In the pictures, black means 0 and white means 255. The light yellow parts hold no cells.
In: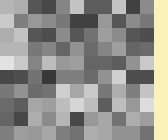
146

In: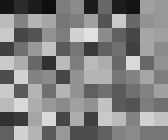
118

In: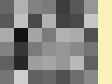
109

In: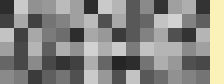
130

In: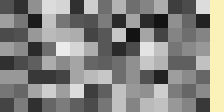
132

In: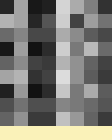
99
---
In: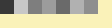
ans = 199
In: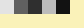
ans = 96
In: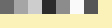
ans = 165
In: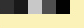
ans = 25
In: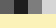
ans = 30
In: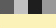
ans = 193
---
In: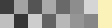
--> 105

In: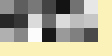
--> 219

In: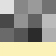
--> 147

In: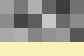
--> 199

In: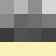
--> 102

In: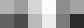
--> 251
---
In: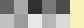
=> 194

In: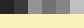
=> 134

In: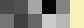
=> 166

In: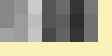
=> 189

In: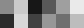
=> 202

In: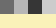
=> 108

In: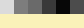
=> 106

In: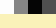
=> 79
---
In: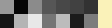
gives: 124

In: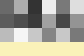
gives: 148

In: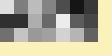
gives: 70

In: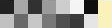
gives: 229

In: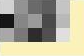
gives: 184

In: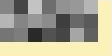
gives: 90
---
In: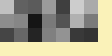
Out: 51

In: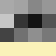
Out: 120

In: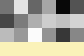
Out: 135

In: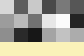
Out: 172

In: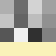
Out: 129

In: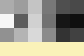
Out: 65
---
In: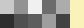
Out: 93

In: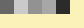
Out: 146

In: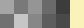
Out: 135

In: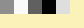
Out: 96

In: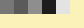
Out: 142

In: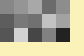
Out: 70

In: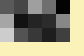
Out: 56

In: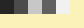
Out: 199

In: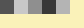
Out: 143

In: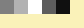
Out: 255
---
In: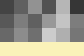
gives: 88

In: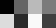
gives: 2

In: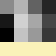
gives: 23

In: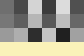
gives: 119

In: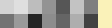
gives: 211

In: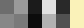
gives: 109
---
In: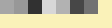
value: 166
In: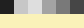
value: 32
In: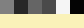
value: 128
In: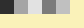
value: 46
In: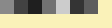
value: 137
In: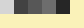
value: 213
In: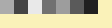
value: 171
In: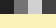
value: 33
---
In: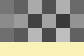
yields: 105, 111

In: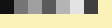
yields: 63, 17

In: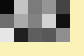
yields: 68, 230

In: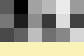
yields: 155, 73

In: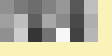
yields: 190, 144

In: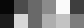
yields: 62, 29
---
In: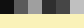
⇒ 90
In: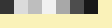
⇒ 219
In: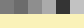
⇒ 108
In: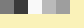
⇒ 58
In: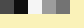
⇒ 15
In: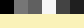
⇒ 118
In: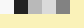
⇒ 34
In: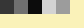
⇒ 112
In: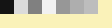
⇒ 219
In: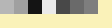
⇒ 160
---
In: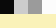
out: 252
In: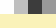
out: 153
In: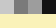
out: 19
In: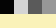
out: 151
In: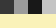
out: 196
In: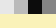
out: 132
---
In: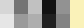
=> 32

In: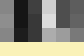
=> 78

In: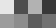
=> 92

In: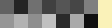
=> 170

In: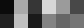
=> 102

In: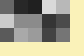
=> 53

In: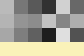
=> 133

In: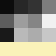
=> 133

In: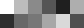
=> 217
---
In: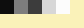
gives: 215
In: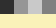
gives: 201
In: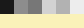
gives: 178
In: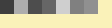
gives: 128
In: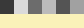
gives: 84
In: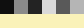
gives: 89
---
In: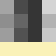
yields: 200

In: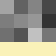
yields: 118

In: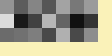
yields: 141

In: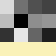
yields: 30

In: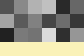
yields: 150

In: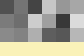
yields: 183

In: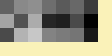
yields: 24

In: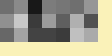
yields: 170
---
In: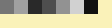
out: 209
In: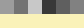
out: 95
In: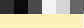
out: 213
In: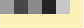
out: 35
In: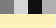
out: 15
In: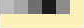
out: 27
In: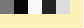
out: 35
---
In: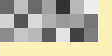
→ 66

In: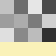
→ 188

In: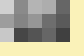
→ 102

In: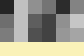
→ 151

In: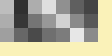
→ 231

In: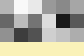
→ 194

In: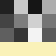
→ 243
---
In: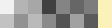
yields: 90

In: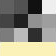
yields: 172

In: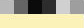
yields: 158

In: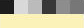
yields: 119

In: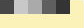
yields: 52

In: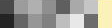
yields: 108

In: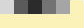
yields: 165

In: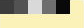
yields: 9

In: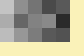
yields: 82
